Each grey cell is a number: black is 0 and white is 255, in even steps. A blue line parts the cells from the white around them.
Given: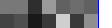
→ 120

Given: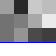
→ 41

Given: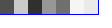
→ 202

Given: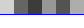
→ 101

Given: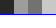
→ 157

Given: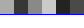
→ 55

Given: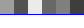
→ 82

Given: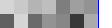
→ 201

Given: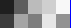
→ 93

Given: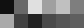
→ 104
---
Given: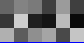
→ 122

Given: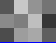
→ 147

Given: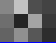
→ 78

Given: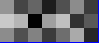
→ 101

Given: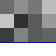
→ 119

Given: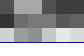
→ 167

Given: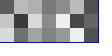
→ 175

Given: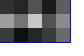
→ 82

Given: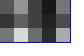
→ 64

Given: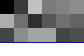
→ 194
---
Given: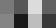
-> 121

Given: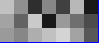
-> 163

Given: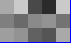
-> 127

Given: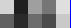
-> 212

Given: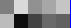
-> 126

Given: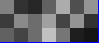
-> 59

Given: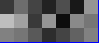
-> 190

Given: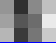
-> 161

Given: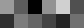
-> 155
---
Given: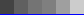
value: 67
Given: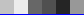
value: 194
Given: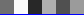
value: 111
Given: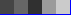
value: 69
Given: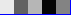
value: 234
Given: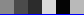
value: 137
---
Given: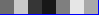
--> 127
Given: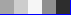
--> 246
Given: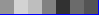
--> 49
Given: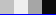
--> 239
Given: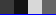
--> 19
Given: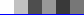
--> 152
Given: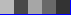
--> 166
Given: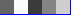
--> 59
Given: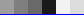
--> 26
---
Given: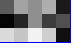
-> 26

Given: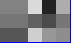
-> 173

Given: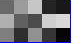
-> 24

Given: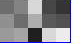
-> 52

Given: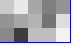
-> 148

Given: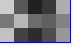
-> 173

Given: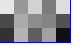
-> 222
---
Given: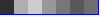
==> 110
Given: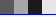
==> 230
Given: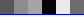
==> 109
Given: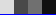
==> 16
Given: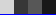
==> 24
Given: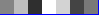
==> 121
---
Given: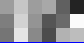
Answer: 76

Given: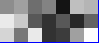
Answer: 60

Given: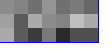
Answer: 41

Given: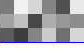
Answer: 203

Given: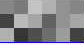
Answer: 110

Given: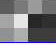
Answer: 174

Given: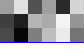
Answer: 190
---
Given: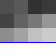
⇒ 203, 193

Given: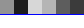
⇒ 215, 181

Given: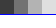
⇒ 223, 179

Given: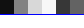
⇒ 247, 216

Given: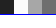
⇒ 251, 167

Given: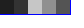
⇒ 198, 144
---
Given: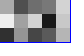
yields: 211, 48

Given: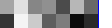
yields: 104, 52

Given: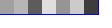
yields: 61, 161

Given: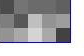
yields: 96, 147

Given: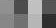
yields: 85, 135

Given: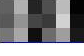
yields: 3, 118

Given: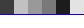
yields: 227, 61
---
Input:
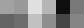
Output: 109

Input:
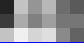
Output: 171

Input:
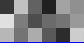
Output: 125

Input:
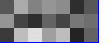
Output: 68

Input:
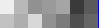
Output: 174

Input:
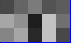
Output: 144
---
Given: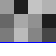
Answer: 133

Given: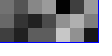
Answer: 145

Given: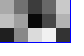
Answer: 241

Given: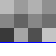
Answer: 79

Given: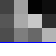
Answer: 104

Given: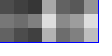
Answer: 128

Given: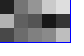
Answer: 138
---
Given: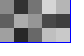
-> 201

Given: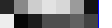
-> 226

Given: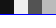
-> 187

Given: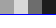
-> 162

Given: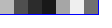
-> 186

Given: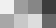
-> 221

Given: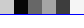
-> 205

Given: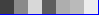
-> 216

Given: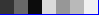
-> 218

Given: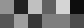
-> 192
